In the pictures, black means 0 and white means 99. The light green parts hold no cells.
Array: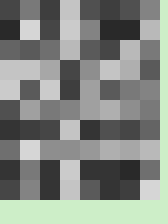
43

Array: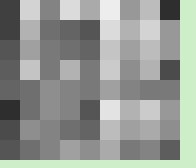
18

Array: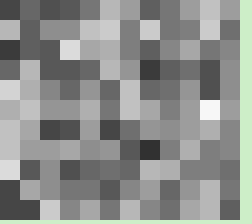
85

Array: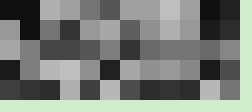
65

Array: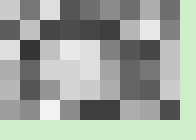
67

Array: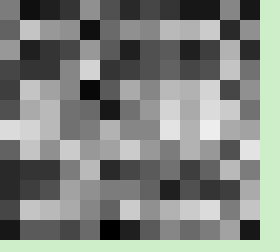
16
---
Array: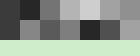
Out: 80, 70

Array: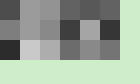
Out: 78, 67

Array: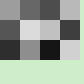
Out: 85, 81

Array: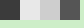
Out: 90, 80

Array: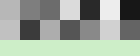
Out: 92, 85

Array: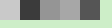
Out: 78, 65

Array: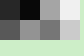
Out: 93, 79

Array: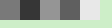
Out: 90, 58
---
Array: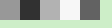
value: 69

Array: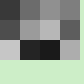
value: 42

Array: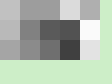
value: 61

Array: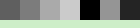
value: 0

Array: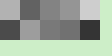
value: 51

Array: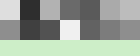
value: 35

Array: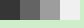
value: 39
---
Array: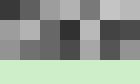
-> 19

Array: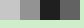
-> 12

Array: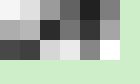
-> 13

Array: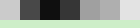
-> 6

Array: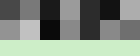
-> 4

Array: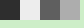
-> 18
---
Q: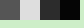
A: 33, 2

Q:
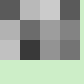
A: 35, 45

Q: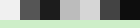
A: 93, 5

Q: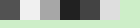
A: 32, 86

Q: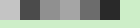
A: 76, 16

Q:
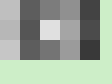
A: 74, 22

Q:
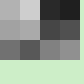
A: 69, 56
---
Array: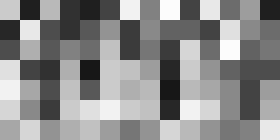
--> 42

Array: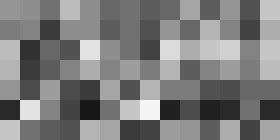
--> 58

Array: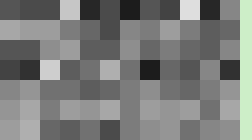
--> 86

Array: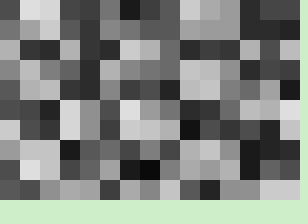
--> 17

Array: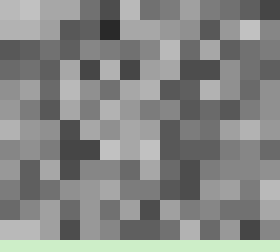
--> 44
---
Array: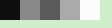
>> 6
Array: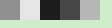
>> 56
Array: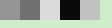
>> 58
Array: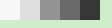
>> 96
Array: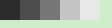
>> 17
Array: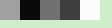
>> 62
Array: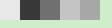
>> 90
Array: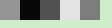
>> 58
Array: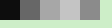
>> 5
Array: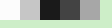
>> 98
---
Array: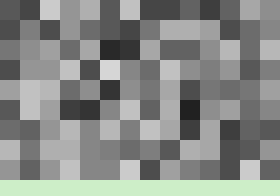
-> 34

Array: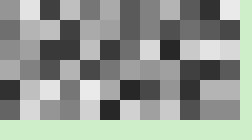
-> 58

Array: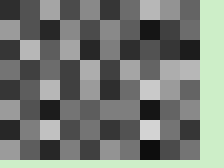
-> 18

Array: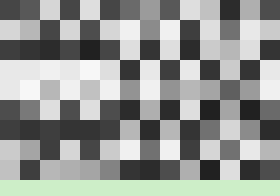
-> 27

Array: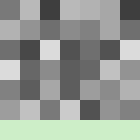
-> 47

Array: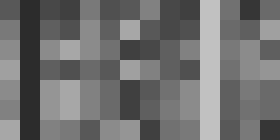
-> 34

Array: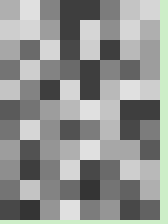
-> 68
